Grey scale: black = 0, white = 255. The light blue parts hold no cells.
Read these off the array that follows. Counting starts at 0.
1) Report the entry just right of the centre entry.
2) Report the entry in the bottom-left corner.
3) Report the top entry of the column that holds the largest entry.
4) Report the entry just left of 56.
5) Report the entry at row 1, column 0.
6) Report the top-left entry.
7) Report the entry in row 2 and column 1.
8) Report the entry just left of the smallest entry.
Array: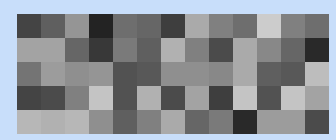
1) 143
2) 183
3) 204
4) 102
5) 163
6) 68
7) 156
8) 149

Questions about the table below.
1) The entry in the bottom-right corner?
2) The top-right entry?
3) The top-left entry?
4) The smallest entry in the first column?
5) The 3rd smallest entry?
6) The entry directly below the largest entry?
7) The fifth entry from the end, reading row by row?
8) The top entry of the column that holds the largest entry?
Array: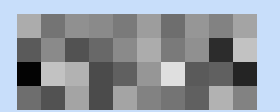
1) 130
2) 164
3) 172
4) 3
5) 44
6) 116
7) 130
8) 110

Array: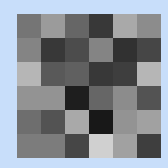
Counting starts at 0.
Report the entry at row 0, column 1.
155
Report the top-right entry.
140
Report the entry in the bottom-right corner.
62
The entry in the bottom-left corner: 124
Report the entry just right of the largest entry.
161
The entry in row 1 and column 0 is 132
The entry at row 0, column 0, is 117
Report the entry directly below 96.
30
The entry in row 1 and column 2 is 76
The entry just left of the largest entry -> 70

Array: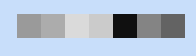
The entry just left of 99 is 132
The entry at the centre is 203

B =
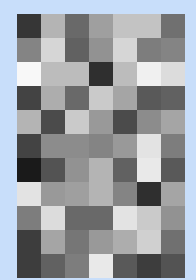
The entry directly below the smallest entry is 227
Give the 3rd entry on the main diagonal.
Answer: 188
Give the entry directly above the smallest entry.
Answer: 67
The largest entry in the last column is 220
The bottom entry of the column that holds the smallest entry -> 61
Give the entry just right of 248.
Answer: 188
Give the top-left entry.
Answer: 54
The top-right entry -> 112
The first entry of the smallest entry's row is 26
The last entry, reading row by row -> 83
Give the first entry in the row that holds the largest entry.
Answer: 248
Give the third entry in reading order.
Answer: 105
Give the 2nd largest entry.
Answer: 240
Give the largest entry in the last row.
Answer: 233
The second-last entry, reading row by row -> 61
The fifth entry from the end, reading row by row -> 125
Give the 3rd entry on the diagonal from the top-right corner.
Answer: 188
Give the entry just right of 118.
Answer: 153

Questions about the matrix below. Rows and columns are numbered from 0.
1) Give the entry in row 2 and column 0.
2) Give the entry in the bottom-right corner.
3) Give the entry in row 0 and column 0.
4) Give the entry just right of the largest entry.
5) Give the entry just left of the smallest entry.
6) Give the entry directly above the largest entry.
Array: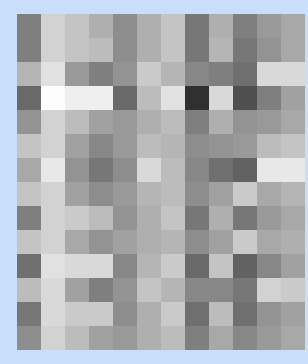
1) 181
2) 168
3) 127
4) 239
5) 225
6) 225
